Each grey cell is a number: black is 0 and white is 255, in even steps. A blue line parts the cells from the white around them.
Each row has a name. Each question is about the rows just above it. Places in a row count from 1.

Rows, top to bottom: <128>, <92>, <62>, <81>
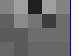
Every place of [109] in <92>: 5
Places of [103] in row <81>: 1 3 4 5
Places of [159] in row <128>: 2 4
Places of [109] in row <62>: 3 4 5
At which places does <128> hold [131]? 1 5

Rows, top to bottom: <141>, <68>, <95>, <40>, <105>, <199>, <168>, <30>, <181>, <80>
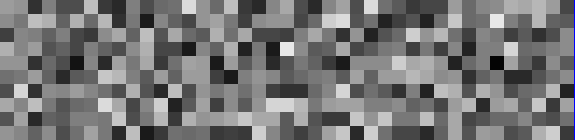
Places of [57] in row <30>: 40
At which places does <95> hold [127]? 3 5 22
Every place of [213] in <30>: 20 21
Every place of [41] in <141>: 9 19 23
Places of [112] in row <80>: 6 13 15 28
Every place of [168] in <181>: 17 19 20 33

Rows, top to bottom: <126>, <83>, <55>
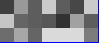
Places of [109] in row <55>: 1
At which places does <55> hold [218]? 4 5 6
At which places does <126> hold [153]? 2
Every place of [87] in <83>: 4
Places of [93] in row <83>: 3 7
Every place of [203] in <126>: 4 7
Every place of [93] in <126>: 3 5

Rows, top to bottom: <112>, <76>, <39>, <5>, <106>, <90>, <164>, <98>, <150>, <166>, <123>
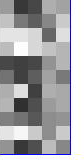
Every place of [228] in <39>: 1 2
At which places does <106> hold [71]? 1 3

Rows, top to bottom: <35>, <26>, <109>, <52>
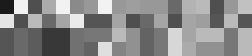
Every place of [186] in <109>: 9 15 16 18
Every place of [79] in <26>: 2 10 13
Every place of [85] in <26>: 7 8 16 18
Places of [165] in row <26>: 5 9 12 14
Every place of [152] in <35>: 7 9 11 12 17

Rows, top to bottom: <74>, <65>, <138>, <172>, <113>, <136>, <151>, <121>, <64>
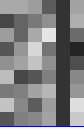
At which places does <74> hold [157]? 3
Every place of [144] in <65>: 4

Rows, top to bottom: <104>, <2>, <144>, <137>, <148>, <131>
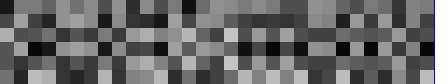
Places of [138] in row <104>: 7 11 17 19 24
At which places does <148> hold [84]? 1 3 6 13 20 27

